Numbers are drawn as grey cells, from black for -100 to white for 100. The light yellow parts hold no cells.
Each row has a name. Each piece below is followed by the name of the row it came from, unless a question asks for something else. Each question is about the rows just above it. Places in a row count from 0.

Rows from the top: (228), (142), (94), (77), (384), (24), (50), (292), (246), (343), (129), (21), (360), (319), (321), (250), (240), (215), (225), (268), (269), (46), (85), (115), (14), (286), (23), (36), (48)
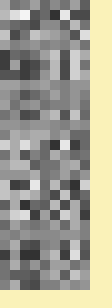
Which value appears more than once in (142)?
[-42]
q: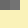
(250)

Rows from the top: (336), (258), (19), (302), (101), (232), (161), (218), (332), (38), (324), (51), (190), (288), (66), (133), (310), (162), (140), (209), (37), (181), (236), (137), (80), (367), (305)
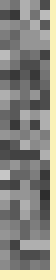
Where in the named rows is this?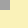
(181), 2
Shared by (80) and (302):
[37]

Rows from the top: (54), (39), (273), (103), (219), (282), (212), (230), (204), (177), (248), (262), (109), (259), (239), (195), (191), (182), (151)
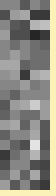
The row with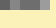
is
(262)
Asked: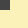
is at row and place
(191), 4
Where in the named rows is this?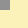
(230), 0
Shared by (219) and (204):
[5]
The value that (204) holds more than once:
[5]

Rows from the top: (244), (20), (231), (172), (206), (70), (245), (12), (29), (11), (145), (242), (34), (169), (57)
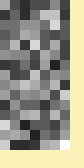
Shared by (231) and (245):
[-12]
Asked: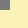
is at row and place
(29), 4
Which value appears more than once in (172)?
[-30]

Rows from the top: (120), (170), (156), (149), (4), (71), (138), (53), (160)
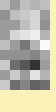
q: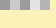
(53)
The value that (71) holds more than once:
[14]
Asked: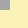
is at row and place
(71), 4

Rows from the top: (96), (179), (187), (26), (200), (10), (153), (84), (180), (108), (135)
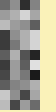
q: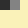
(96)
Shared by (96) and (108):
[12]
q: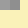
(187)
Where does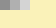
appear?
(26)

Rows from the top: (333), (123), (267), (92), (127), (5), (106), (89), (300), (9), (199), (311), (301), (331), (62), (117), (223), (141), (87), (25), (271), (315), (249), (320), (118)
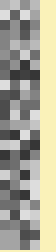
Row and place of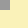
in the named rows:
(127), 2
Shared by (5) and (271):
[-14]
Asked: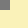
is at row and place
(249), 0
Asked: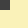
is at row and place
(89), 2

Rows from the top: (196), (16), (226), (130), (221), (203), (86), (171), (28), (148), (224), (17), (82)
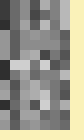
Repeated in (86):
[62]
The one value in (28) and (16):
[10]
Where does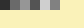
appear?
(224)
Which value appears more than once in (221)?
[10]

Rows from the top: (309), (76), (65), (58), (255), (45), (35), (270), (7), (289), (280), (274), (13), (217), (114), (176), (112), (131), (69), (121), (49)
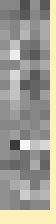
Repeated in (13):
[5]
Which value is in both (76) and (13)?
[5]
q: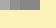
(280)

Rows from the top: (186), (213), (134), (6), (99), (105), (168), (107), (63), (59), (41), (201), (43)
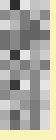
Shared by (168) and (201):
[-3]
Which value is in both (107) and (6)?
[7]

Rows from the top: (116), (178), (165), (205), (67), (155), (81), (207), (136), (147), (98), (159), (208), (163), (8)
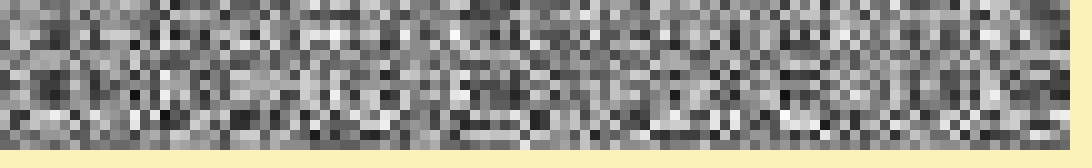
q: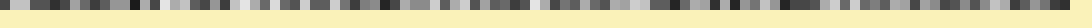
(67)
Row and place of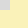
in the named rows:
(67), 27
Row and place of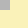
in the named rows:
(159), 44
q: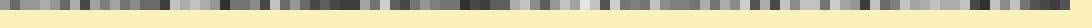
(178)

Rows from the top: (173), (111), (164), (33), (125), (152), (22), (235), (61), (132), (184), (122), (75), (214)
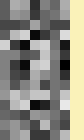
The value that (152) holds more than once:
[1]
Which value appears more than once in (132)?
[54]
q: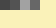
(164)
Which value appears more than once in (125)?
[64]
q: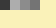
(235)
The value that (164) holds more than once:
[-45]

